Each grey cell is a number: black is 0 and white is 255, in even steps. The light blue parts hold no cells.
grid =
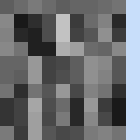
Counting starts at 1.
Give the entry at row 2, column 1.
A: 136
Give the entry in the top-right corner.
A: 115
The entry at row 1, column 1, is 94
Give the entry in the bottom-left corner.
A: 122
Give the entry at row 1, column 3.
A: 122
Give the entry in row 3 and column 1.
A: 130
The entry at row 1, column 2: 107
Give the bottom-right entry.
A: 115
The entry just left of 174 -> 32
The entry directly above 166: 115
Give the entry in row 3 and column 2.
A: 40

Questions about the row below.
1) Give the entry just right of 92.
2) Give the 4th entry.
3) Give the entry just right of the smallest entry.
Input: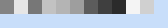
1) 63
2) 194
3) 244

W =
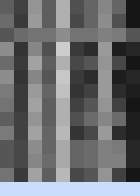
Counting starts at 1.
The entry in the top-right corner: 22
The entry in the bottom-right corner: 22
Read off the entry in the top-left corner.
94
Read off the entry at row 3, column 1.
86
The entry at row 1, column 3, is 148
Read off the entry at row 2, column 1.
107
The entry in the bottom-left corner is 115
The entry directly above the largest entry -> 141
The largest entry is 205
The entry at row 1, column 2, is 65
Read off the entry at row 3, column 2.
107

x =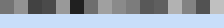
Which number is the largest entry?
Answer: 192
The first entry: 116
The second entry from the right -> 82
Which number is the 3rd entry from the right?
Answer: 130
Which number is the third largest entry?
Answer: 160
